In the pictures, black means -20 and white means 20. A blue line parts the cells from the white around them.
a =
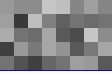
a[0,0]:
4
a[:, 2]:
[2, 10, -3, -1, -10]
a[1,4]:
-5
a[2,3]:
6
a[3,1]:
4
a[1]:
[5, -11, 10, 0, -5, -2, -3, -2]
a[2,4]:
-6
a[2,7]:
2
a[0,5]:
1
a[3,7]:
6
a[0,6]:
5
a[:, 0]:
[4, 5, 7, -10, -2]
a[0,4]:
10

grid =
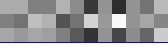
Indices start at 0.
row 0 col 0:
7
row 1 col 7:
4
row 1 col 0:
0
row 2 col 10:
-4
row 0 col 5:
2
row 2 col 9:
2
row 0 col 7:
3
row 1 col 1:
-2
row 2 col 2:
6
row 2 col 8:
-9

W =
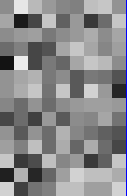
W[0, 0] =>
2
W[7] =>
[1, -3, 3, -3, 2, 4, 5, 5, 4]
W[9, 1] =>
-6
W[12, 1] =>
8
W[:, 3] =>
[4, 11, -1, -7, -1, -1, -2, -3, 4, -3, -3, 10, -4, 0]
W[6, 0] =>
3
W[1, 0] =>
6
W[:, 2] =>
[9, -9, 5, -9, -9, 8, 11, 3, -10, 3, 10, -8, -14, -2]
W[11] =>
[11, -11, -8, 10, 1, 4, -11, -5, 11]
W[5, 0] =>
3
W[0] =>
[2, 16, 9, 4, 1, 0, 10, 11, 3]
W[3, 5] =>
11
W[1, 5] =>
4
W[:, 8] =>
[3, 11, 6, 5, 2, -7, -14, 4, -2, -7, -9, 11, 7, 13]
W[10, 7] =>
-3
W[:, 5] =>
[0, 4, 4, 11, 6, -6, -6, 4, 2, 1, -4, 4, 13, 10]
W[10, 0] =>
5
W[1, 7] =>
-3
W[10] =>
[5, 0, 10, -3, 7, -4, 7, -3, -9]
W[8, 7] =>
6
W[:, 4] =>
[1, -5, 2, 6, -4, 2, 11, 2, -6, 8, 7, 1, 5, 10]
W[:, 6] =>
[10, -11, 7, 6, 11, -1, 13, 5, 1, -2, 7, -11, 10, 5]
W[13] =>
[13, -10, -2, 0, 10, 10, 5, 5, 13]
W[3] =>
[-3, 0, -9, -7, 6, 11, 6, 1, 5]

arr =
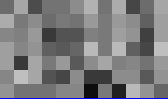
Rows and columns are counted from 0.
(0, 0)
-3
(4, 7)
6
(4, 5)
-6
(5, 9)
2
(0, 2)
-8
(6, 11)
-4
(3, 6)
9
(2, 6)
0
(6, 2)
-2
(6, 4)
1
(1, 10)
-5
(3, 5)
-4
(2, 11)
5
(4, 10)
-2
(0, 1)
6
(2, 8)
5
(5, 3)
-7
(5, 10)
-6
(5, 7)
-11
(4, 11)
4
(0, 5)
2
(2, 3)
-11

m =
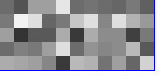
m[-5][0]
-3
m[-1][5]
9
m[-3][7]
2
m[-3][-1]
-1
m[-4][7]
1
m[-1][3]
1
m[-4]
[-1, 18, 15, -4, -1, 11, 15, 1, 15, 8, 4]
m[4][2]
5
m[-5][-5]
-2
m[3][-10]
0
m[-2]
[-3, 0, -1, 5, 15, -3, 3, 1, 2, 9, -6]
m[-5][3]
5
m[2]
[5, -12, -6, -6, 7, -11, 7, 2, 2, -10, -1]
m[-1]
[7, 6, 5, 1, -11, 9, 8, -2, 5, -4, 13]
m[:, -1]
[-5, 4, -1, -6, 13]

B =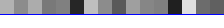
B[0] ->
8
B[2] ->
7
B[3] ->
-1
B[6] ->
10
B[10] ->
1

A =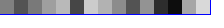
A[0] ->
0
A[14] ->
14
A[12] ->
-18
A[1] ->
-7

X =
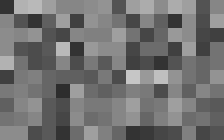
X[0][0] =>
-12
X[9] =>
[2, 2, -8, -6, -12, -3, 5, 0, -4, -12, -11, -9, -8, 0, -9, -7]
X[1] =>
[1, -7, -12, -5, 5, -10, 3, 1, -2, -9, 1, -5, -12, 2, -8, 5]
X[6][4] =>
-13
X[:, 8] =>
[-7, -2, 5, 2, 1, -8, -3, 1, 1, -4]
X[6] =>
[-1, 0, -2, -4, -13, 5, -3, -5, -3, 0, -1, -8, 1, -5, 1, -2]
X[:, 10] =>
[7, 1, -9, -3, -8, 4, -1, -2, -4, -11]
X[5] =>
[-10, -1, 0, -4, -5, -5, -6, -1, -8, 11, 4, 10, 3, -2, -4, 3]
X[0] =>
[-12, 8, 9, 5, 1, 1, 2, 3, -7, 5, 7, 2, 7, 5, -7, 1]
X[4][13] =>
-2
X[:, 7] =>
[3, 1, 0, 2, -6, -1, -5, -1, -2, 0]
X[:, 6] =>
[2, 3, 0, 4, -1, -6, -3, -1, -3, 5]
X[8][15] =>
-5
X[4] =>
[8, -2, -8, -7, 1, -8, -1, -6, 1, -10, -8, -12, -7, -2, -4, -2]
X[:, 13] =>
[5, 2, 2, 5, -2, -2, -5, 1, -3, 0]
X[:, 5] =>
[1, -10, 1, -12, -8, -5, 5, 1, 2, -3]
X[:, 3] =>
[5, -5, -7, -6, -7, -4, -4, -6, -6, -6]
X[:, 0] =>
[-12, 1, 2, 2, 8, -10, -1, -5, -2, 2]
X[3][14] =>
-10
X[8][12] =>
3
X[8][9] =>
3

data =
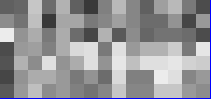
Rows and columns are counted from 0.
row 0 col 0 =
-5
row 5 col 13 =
1
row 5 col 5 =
-1
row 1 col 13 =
-9
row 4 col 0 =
-7
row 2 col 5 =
-3
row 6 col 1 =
4
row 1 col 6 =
-1
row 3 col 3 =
0
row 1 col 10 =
-3
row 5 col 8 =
14
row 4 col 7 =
3
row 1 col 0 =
2
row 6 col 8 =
11
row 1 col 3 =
-11
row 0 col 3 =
-3
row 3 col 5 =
14
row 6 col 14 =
2
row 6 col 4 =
4
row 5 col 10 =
0
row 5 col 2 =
7
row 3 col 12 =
12
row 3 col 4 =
7
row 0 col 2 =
11
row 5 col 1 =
3
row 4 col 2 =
2
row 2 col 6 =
-9
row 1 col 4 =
6
